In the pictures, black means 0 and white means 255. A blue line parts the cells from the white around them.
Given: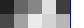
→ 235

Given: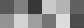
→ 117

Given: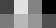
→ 184

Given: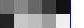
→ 189

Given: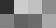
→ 99

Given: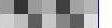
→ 134

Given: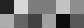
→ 161
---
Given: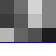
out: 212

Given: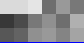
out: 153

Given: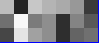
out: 152

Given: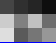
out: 37

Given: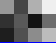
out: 176

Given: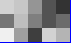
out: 83

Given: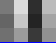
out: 46
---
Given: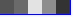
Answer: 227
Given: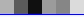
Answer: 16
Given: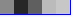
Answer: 95
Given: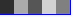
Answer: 86
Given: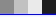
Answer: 234
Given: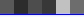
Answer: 77
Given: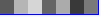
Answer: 214
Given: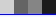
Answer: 133
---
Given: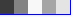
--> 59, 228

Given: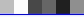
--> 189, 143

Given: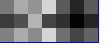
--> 120, 99

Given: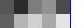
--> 85, 227

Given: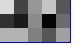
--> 219, 161

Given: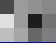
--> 73, 126

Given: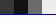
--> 55, 237

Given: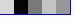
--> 216, 152
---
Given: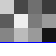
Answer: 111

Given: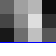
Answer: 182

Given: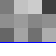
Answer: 204

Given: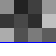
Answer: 63

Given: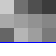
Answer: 79

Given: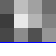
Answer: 161
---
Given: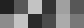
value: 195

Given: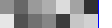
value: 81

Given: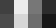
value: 215

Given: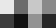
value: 17

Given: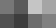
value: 61

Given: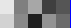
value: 137

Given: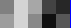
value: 212

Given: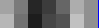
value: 114

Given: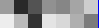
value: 186

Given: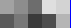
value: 120
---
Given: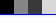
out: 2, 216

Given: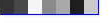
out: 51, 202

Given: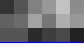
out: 52, 33

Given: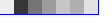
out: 237, 226

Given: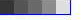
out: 53, 223

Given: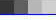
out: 53, 207

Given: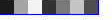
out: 27, 78

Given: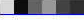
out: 215, 46

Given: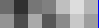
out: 107, 158

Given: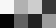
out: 247, 156
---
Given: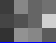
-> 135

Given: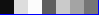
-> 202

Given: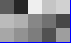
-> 239

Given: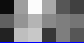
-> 168

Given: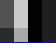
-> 202

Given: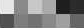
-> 170

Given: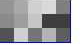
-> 207

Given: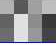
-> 88
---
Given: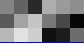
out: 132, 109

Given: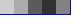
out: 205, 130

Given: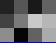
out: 34, 171

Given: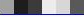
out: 161, 89

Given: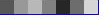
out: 87, 214

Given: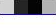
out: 210, 178
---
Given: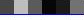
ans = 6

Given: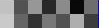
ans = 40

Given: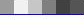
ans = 127

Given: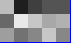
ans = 84

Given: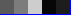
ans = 7

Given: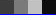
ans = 13

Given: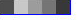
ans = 117

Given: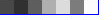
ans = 175
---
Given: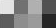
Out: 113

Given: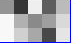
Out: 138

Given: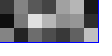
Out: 141

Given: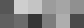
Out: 156

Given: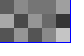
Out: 149

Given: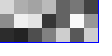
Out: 99
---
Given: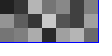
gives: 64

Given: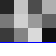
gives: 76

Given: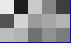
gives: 133

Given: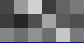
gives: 100

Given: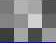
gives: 166

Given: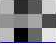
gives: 85

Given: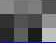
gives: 125

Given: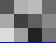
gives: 187

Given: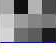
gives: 179

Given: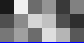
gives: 57
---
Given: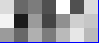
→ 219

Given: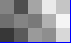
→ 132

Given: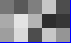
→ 118

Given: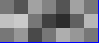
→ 119

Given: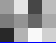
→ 157

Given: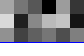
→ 166

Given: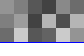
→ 148
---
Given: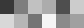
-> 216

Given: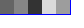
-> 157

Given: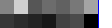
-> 164

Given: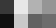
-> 201

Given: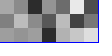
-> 222

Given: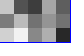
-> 209

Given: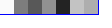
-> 195

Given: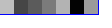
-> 179
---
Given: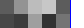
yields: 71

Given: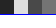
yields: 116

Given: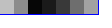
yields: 57

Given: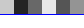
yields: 104

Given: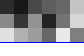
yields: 43

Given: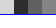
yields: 133

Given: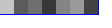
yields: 91

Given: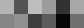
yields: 62
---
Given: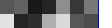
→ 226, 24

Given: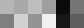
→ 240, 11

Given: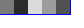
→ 219, 42

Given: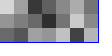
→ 214, 46

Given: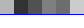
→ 204, 50

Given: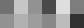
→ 222, 49

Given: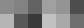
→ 193, 57

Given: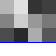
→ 224, 41

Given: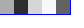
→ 248, 45

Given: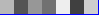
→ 238, 64
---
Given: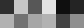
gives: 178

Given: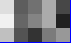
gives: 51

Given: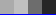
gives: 192

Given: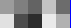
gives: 44

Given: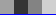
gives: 52

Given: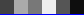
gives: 238
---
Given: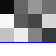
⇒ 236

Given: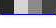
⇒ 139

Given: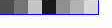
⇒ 198

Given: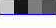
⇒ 125

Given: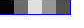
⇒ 152

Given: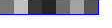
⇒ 163

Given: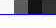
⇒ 93

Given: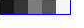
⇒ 124
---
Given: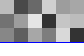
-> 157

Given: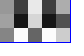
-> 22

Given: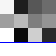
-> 185

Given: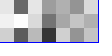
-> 253

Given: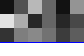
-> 172

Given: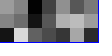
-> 109

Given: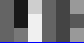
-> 24

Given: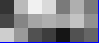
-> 133
